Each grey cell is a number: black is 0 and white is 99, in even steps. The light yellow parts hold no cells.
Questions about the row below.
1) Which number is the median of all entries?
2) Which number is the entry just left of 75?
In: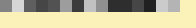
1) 37
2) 23

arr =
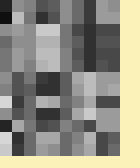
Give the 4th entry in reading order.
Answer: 32
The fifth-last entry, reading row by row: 41
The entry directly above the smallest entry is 14
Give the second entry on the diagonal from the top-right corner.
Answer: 60
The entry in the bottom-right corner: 41
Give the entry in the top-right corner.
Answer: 55
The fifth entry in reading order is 36
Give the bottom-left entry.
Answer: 78
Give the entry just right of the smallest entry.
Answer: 73
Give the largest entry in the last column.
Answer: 65
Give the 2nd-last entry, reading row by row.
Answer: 28

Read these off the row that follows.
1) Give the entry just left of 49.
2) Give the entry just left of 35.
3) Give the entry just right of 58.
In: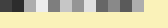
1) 92
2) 53
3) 87

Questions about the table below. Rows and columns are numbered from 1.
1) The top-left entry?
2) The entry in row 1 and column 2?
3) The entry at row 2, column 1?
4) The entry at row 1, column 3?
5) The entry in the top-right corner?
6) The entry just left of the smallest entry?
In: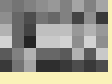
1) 50
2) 45
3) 55
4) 50
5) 64
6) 40

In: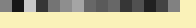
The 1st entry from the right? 50
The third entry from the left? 78
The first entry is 50
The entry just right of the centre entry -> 35

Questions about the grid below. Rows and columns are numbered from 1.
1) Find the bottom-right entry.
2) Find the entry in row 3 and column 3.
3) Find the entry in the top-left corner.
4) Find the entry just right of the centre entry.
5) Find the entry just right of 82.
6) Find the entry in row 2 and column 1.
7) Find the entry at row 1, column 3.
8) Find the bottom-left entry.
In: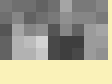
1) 56
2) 52
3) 47
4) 52
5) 28
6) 43
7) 43
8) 38

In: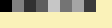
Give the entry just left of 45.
77
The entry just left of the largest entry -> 36

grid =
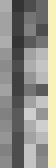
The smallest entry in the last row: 30
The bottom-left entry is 54
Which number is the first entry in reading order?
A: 67
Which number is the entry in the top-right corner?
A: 40
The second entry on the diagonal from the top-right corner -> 45
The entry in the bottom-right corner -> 54
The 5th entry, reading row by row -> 63
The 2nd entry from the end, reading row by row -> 76
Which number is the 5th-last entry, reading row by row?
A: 50
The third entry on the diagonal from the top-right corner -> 25

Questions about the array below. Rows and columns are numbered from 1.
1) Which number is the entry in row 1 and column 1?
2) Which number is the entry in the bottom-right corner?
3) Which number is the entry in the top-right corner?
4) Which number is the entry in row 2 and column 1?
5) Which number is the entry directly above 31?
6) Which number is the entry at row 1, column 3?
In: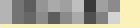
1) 70
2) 82
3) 54
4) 70
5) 22
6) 36

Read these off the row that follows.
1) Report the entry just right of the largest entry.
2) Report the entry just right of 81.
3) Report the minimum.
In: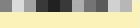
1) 63
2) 71
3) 13

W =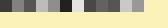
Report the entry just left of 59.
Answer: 78
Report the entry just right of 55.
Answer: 13
